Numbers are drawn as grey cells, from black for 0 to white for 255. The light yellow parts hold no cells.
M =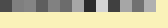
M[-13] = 75
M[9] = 64
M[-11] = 132
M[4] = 129

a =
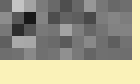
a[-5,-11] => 101
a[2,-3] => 116
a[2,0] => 120
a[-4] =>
[141, 88, 24, 132, 77, 99, 94, 73, 125, 133, 125]
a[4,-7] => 116
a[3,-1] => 114
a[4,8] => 112
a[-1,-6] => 144
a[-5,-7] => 105
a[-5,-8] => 123
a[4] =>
[110, 113, 137, 112, 116, 144, 121, 101, 112, 111, 110]
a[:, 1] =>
[196, 88, 44, 169, 113]
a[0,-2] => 104
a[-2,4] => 106

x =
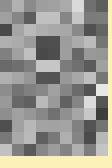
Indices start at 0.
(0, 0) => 143
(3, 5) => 157
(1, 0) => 160
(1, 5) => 134
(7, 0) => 141
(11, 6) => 132
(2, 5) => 167
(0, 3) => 158
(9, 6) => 165
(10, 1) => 160
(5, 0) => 105
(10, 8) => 116
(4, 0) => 128
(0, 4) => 161
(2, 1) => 165
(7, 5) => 133
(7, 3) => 136
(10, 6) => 129
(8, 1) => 104
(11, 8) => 184
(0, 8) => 94
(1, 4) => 192
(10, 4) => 162
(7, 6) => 107
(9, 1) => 160
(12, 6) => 175
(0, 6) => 218
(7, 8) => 230
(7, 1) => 116
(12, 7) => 125
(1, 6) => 198
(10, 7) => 84
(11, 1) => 169
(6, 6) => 167
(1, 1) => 134
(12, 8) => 196
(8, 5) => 97

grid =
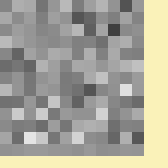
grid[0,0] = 132
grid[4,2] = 162
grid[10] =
[138, 124, 127, 109, 157, 118, 169, 176, 171, 111, 131, 129]
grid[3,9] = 164
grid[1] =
[168, 140, 156, 127, 159, 147, 85, 101, 142, 127, 162, 132]
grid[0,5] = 185
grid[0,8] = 180
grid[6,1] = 147
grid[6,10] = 136
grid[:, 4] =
[150, 159, 139, 137, 171, 159, 156, 148, 197, 121, 157, 118, 149]
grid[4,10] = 130
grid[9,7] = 146
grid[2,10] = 138
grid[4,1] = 100
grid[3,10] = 174
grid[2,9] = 63
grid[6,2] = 118
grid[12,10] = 149
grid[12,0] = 145
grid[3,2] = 150
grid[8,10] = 121
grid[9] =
[146, 203, 147, 203, 121, 153, 146, 146, 209, 128, 147, 170]
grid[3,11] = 138
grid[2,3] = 134
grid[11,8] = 136
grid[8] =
[113, 115, 151, 117, 197, 136, 98, 154, 170, 135, 121, 107]
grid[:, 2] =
[169, 156, 149, 150, 162, 101, 118, 119, 151, 147, 127, 228, 153]
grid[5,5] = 133
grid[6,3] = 147

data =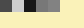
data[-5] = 74
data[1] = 206

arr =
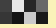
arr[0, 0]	64
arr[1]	[54, 20, 202, 25]
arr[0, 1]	232
